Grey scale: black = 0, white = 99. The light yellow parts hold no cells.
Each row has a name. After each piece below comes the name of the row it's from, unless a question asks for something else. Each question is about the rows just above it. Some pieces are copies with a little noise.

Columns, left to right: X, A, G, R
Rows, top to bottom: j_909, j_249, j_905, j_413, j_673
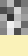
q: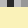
j_905
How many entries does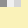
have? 3
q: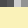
j_249
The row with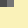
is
j_909
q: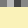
j_909

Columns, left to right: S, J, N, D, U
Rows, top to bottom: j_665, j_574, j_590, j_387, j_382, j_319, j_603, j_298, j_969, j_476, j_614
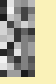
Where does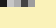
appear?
j_590
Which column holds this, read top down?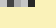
J
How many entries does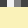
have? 4
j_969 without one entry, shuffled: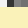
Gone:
[32]
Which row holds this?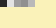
j_665
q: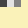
j_298
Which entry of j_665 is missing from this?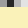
[56]

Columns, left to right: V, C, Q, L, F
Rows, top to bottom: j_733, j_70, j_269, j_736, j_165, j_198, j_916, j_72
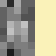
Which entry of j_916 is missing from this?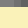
[54]
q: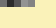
j_72
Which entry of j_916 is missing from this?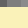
[44]

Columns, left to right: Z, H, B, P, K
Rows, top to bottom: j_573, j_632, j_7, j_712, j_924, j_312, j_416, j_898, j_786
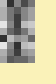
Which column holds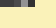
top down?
B
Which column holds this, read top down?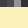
B
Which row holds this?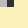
j_573
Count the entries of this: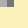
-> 2

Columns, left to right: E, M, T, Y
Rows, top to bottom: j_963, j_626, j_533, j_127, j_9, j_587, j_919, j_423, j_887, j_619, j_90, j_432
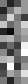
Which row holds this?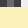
j_919
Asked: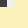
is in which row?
j_919
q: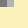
j_626
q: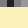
j_432
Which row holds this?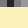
j_432
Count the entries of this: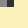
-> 2
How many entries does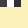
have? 3

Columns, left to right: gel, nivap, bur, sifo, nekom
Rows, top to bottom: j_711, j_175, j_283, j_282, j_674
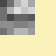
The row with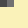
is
j_711
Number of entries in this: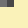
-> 2
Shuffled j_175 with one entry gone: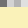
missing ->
[76]

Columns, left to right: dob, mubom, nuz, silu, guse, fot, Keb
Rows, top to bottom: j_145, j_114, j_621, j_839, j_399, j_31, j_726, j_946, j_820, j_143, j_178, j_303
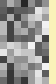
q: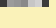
j_820
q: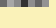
j_145
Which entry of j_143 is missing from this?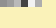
[46]
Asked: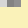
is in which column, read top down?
fot
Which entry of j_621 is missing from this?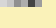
[31]

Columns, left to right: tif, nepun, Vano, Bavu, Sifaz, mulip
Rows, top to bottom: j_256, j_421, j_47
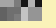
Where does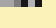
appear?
j_256
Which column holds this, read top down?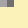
nepun
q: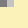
j_47
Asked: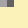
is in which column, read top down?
tif
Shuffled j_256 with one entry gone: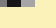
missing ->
[70]

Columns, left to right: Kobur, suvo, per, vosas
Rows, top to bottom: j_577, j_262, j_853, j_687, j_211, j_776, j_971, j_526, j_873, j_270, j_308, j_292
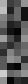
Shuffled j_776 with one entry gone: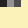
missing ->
[62]
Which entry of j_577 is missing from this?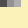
[24]
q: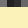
j_687
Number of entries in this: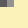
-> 2
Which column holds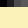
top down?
per

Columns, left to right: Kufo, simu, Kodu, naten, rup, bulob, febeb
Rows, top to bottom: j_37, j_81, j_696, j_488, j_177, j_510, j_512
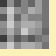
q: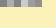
j_177
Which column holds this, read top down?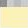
simu

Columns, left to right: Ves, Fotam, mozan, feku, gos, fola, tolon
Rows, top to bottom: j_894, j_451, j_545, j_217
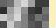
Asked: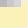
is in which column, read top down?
mozan
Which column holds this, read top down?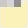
mozan
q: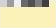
j_545
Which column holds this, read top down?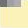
Fotam

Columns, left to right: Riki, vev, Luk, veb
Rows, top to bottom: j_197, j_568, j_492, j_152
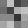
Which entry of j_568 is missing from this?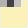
[42]
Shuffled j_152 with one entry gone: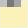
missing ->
[58]
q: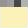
j_492
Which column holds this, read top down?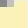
vev
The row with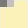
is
j_197
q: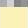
j_152
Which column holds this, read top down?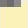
Riki

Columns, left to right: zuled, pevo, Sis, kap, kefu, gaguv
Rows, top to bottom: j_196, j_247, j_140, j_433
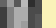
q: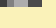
j_247
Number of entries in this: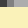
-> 4

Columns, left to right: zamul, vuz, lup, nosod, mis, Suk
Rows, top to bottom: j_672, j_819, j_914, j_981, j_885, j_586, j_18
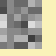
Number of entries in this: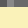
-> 4
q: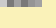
j_914
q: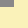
j_885
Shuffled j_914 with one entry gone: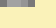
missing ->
[79]

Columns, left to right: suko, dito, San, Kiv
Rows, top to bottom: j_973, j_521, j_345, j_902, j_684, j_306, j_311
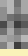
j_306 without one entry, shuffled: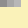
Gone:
[60]
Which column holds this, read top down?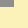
suko
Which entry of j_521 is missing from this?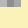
[50]
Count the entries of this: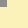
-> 1
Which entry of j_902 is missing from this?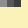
[29]
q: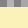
j_521

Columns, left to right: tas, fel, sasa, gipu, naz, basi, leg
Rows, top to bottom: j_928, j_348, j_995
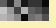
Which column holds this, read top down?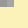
fel
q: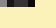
j_928
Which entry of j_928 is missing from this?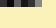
[14]

